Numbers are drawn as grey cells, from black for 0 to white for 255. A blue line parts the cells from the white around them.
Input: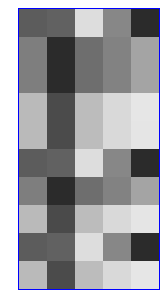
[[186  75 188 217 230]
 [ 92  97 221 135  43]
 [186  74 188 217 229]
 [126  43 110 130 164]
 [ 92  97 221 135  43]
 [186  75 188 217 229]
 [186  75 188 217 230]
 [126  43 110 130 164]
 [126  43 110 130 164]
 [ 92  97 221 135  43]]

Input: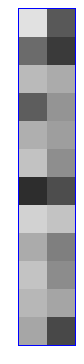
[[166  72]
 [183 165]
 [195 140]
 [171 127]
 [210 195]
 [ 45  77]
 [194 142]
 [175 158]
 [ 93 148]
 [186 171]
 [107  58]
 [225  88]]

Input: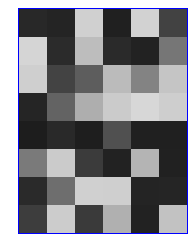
[[ 61 204  58 176  34 194]
 [ 42 110 208 207  36  37]
 [122 203  59  34 180  33]
 [ 29  41  30  80  32  32]
 [ 37  99 174 203 215 206]
 [207  67  93 187 131 197]
 [213  43 189  42  34 118]
 [ 40  36 208  32 210  66]]

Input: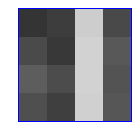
[[ 79  63 208  86]
 [ 93  76 210  83]
 [ 74  56 210  88]
 [ 52  61 205  73]]

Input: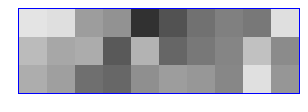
[[173 159 111 103 143 157 151 135 224 150]
 [187 167 172  89 179 102 120 133 193 139]
 [228 223 157 146  49  82 113 128 120 223]]

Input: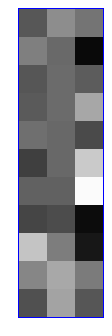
[[ 80 163  86]
 [134 168 123]
 [196 125  23]
 [ 69  76  12]
 [ 97  97 251]
 [ 63 104 202]
 [111 104  74]
 [ 90 107 167]
 [ 86 107  92]
 [127 105   9]
 [ 87 141 116]]

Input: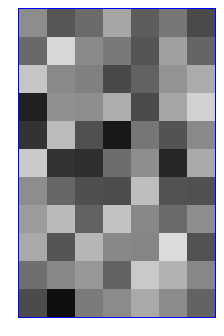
[[ 75  15 123 139 169 140  99]
 [111 135 151  98 201 178 135]
 [169  85 182 136 133 219  82]
 [156 186  98 194 136 107 142]
 [141 102  79  77 190  82  80]
 [202  50  46 109 142  38 169]
 [ 51 187  80  24 118  83 137]
 [ 32 144 142 173  74 165 209]
 [197 137 128  73  98 147 171]
 [105 215 138 121  85 160 101]
 [141  86 107 166  93 119  74]]
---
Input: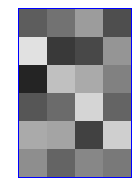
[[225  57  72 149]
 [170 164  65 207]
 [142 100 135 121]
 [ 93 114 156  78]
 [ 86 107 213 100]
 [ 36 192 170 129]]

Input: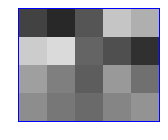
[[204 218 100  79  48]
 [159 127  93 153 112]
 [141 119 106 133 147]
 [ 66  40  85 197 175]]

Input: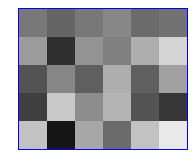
[[194  21 167 107 194 233]
 [155  47 147 128 174 213]
 [120 101 120 135 107 114]
 [ 83 135  95 174  95 161]
 [ 63 201 141 180  83  55]]

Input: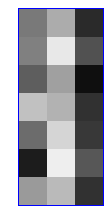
[[193 178  49]
 [154 186  49]
 [128 232  81]
 [121 172  42]
 [108 213  56]
 [ 94 160  15]
 [ 28 238  87]]

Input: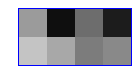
[[196 168 124 137]
 [155  15 109  28]]

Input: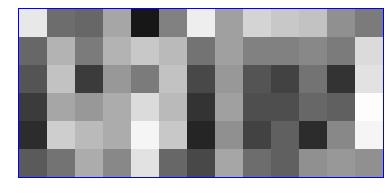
[[232 109 103 166  23 129 238 160 212 200 194 144 123]
 [103 179 123 179 200 186 115 160 129 129 136 123 219]
 [ 90 115 172 136 226 103  72 166 109  96 144 152 144]
 [ 84 194  59 152 123 194  72 152  84  66 115  51 226]
 [ 59 166 152 172 219 186  51 160  78  78 103  96 253]
 [ 44 206 186 172 245 200  37 144  66  96  44 136 245]]
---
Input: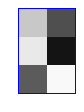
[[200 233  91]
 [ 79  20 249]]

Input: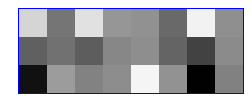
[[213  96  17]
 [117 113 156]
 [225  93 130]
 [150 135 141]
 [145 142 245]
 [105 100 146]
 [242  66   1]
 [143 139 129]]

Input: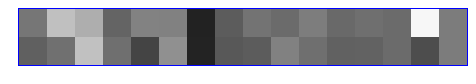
[[118  96]
 [192 112]
 [174 193]
 [100 111]
 [130  68]
 [129 144]
 [ 34  35]
 [ 92  88]
 [115  92]
 [107 129]
 [125 111]
 [105  97]
 [111  98]
 [107 107]
 [247  77]
 [124 124]]

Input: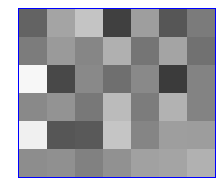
[[ 99 124 247 137 240 141]
 [164 154  72 147  86 144]
 [196 134 137 120  89 129]
 [ 64 176 111 187 197 145]
 [158 117 137 124 133 161]
 [ 86 164  59 178 158 164]
 [123 113 131 131 157 177]]

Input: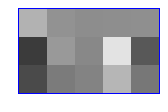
[[178  59  74]
 [146 153 123]
 [141 136 131]
 [142 227 182]
 [143  88 119]]

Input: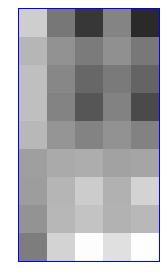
[[206 182 191 191 184 159 157 147 125]
 [119 146 135 131 149 170 181 183 211]
 [ 55 123 103  86 131 173 204 195 253]
 [132 144 122 130 146 162 177 178 224]
 [ 42 120 100  74 130 165 211 184 254]]
